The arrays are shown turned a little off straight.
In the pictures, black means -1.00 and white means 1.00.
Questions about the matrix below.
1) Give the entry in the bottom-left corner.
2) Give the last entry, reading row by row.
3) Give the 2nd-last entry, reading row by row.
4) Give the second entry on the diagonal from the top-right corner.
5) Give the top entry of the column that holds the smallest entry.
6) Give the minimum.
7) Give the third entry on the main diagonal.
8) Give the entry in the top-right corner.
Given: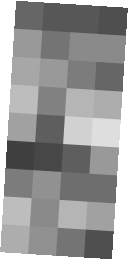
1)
0.36
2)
-0.38
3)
-0.09
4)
0.08
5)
-0.20
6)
-0.50
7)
-0.03
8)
-0.38

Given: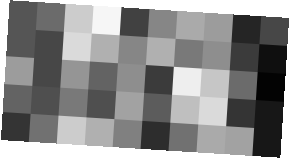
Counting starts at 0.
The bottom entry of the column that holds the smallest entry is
-0.82
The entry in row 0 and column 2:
0.60
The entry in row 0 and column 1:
-0.16
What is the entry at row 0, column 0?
-0.33
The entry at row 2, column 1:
-0.44
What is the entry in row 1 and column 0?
-0.33
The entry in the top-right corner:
-0.44
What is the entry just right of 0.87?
0.55
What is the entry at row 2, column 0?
0.22
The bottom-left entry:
-0.59

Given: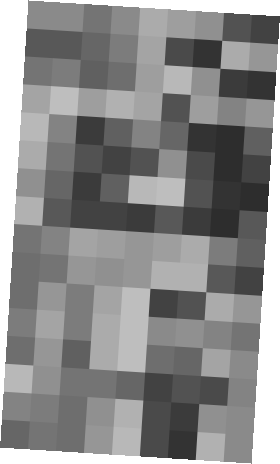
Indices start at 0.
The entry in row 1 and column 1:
-0.31
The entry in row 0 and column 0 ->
0.08
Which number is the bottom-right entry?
0.08
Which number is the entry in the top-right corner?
-0.48
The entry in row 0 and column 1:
0.08
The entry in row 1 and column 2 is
-0.20
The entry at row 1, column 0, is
-0.31
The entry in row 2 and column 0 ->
-0.09
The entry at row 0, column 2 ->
-0.09
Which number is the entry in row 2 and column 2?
-0.25
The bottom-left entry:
-0.20

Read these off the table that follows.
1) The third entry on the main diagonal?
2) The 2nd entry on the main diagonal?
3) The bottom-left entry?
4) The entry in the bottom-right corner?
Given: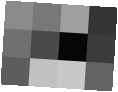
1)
0.57
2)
-0.42
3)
-0.27
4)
-0.22

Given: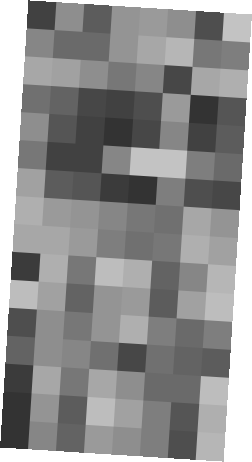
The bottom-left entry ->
-0.60
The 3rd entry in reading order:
-0.28
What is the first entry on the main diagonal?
-0.49
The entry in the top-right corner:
0.53
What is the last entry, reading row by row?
0.43
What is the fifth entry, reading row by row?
0.21
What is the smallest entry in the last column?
-0.44
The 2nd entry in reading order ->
0.11
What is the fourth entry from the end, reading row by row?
0.11
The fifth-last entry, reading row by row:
0.21
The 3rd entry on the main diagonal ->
0.11

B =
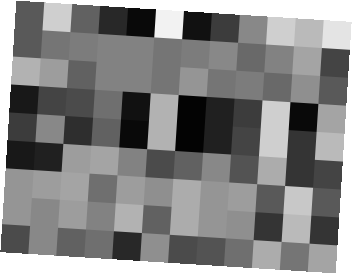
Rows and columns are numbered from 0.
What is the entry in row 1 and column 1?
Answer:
-0.08
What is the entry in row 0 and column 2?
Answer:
-0.24
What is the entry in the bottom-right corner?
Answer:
0.29
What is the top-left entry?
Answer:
-0.30
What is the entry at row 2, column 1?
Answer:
0.23
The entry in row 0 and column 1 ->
0.62
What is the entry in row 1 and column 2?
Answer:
-0.03
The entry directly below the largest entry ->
-0.08
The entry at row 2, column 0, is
0.40
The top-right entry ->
0.79
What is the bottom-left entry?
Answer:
-0.41
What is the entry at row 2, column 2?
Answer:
-0.24
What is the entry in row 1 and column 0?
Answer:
-0.30
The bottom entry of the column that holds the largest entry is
0.12
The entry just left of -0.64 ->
0.07
